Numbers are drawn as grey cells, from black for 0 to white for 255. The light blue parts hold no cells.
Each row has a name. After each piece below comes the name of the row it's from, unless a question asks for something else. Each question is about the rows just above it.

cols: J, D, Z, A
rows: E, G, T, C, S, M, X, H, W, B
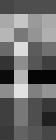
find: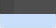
E
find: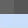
B
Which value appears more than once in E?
78
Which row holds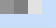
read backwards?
X
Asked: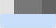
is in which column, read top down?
D
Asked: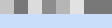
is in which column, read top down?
D

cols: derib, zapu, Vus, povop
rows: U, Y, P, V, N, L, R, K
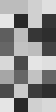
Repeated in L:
102
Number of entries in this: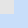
1
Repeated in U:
188
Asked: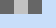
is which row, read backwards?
L

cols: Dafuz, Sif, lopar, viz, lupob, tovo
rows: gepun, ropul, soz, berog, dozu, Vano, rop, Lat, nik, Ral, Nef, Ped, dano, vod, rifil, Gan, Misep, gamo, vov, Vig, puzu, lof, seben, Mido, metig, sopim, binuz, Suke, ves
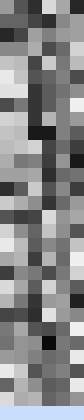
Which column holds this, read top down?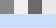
tovo
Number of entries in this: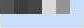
5
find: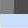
Vano
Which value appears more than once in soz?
160
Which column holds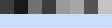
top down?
tovo
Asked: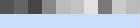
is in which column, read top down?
Sif

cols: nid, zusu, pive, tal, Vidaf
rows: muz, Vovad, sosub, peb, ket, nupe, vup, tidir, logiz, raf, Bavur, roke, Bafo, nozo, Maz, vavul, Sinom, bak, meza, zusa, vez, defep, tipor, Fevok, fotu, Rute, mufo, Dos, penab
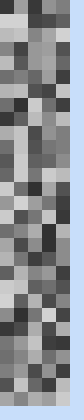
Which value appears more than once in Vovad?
210
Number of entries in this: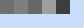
5
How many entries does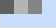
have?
3
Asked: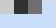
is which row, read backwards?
tidir
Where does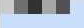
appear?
nozo
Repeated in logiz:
187

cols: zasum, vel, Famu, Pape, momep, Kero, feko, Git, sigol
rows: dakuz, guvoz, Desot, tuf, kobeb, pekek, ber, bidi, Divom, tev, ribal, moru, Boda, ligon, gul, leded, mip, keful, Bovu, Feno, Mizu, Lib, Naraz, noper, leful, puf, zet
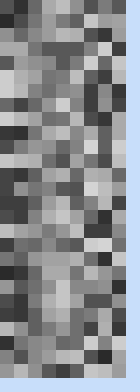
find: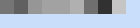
Bovu
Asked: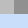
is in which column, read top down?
Kero
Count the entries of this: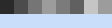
8
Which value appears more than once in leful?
205

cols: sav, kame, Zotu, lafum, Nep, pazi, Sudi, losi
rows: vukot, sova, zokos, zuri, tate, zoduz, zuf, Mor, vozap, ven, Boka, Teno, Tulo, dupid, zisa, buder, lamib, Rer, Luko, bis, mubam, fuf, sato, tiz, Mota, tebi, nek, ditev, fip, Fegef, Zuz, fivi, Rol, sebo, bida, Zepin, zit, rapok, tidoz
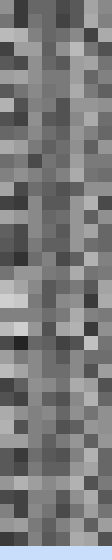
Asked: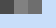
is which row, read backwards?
Luko
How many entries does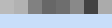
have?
8
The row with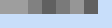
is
fivi

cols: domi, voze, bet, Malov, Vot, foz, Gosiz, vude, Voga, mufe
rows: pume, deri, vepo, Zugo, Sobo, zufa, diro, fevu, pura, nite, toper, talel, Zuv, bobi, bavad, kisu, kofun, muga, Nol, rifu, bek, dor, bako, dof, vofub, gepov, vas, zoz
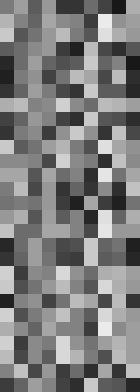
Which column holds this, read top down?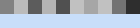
Voga
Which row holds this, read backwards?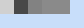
talel
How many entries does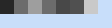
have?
7
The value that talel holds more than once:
138
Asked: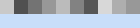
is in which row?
bek
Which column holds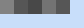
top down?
bet

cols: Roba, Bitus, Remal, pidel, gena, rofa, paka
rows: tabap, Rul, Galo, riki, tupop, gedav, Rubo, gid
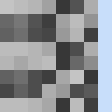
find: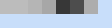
riki
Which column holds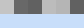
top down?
Roba

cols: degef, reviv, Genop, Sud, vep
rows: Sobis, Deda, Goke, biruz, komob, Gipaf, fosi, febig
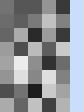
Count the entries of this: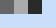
3
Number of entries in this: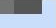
3
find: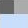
Goke

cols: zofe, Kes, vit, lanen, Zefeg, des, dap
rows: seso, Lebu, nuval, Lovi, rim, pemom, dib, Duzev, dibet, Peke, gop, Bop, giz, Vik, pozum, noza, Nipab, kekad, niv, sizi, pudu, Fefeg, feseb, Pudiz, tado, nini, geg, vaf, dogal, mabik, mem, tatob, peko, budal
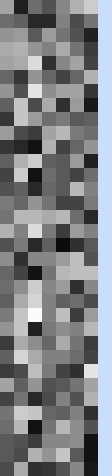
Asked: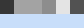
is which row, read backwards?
dib
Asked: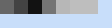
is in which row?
sizi
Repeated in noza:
183
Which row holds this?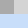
Fefeg
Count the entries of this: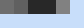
5

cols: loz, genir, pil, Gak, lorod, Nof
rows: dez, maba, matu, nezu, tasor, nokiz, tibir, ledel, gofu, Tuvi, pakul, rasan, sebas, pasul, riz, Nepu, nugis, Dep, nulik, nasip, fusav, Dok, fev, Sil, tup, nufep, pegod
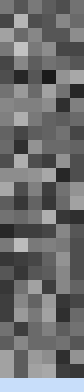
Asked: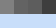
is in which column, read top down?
Gak
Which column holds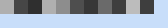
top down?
genir
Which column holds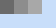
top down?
Gak
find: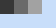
riz
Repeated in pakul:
106
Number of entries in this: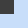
1
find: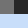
tibir

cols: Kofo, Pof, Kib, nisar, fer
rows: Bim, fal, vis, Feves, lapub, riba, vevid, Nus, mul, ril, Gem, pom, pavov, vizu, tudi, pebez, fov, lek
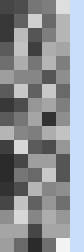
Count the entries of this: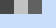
3
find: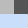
vis
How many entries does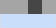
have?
4
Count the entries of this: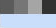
4
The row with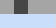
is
fov
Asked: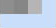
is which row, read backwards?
vizu
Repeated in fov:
165

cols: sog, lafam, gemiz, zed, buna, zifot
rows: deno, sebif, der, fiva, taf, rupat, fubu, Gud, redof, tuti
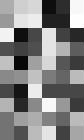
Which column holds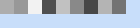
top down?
sog
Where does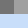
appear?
redof
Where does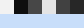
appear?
der
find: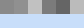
rupat
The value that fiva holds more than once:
79
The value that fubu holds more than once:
71
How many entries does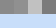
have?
4

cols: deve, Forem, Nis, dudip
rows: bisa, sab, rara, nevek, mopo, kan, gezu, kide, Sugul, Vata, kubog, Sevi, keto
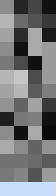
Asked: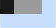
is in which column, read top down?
dudip
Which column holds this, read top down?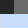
Forem

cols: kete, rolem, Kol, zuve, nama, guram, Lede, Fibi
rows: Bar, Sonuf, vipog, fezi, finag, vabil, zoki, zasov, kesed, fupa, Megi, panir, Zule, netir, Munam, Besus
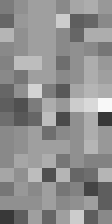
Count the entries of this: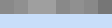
8
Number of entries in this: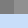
2
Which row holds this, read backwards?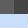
netir
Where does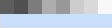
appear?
zasov
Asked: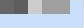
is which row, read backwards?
Sonuf
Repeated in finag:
189

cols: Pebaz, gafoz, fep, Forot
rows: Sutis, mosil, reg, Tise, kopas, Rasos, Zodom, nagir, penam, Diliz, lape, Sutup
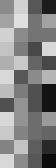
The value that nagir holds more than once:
80
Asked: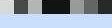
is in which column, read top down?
Forot
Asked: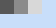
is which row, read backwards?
Sutup

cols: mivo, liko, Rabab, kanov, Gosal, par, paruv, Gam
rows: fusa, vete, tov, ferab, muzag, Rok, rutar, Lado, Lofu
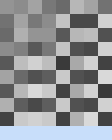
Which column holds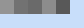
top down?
mivo
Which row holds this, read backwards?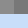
vete
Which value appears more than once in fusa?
163

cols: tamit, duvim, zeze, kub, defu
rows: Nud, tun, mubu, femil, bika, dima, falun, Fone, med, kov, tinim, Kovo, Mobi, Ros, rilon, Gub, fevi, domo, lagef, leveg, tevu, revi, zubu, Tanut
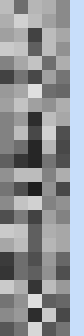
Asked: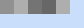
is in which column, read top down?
defu
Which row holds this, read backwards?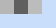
domo
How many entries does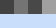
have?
4
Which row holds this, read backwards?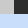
zubu
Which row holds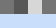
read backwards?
Tanut
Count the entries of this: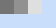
3
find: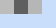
domo

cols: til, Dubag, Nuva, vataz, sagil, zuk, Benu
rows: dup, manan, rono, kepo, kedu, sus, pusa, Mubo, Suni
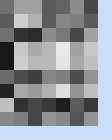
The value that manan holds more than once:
91
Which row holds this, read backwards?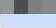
sus
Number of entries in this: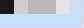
5
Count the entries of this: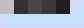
5
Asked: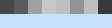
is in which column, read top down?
Benu
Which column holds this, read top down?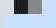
sagil

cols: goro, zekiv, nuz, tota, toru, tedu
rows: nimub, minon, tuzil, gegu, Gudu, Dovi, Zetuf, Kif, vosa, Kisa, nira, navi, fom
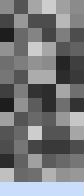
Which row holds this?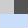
Kisa
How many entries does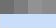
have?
4
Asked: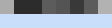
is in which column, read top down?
tota
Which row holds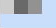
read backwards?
gegu
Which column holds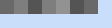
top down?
zekiv
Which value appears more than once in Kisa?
84

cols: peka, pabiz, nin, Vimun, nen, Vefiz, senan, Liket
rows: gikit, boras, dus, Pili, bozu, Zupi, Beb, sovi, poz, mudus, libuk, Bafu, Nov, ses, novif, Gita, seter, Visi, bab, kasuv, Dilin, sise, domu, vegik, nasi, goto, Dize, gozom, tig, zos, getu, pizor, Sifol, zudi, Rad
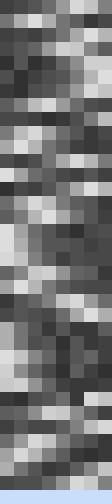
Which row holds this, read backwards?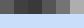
zudi
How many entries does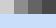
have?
4
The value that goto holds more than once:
100

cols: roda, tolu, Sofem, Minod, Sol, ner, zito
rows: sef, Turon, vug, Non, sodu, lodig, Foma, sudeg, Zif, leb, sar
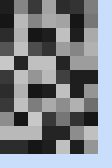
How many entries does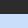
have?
2
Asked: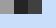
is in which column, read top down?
Sol

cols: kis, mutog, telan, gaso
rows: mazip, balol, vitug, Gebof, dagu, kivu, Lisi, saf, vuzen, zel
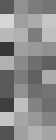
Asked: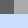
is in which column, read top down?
gaso
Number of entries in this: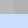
2
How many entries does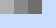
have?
3
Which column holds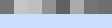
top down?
gaso
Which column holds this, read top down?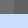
telan

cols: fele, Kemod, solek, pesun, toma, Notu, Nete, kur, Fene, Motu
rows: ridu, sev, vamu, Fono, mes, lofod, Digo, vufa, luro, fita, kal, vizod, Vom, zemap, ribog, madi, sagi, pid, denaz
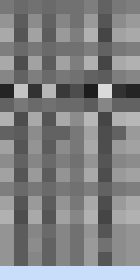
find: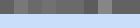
vufa
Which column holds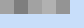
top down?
fele
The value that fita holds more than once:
98
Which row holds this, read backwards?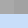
vamu
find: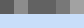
fita
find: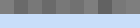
zemap
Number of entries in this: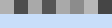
8

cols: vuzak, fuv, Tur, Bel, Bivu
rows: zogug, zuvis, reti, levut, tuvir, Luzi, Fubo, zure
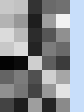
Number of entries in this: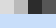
4
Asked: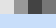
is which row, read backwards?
Fubo
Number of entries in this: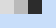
3

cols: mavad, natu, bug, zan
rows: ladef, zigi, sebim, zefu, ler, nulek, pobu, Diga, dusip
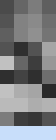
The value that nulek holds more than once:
47
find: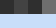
nulek
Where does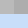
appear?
Diga
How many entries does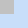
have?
1
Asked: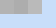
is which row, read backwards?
Diga
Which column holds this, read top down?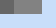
natu

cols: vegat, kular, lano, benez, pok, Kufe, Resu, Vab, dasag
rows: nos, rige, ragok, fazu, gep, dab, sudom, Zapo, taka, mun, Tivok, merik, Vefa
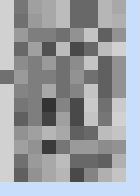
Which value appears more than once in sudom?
132
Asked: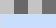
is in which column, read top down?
Resu
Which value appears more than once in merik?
104
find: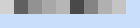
Vefa

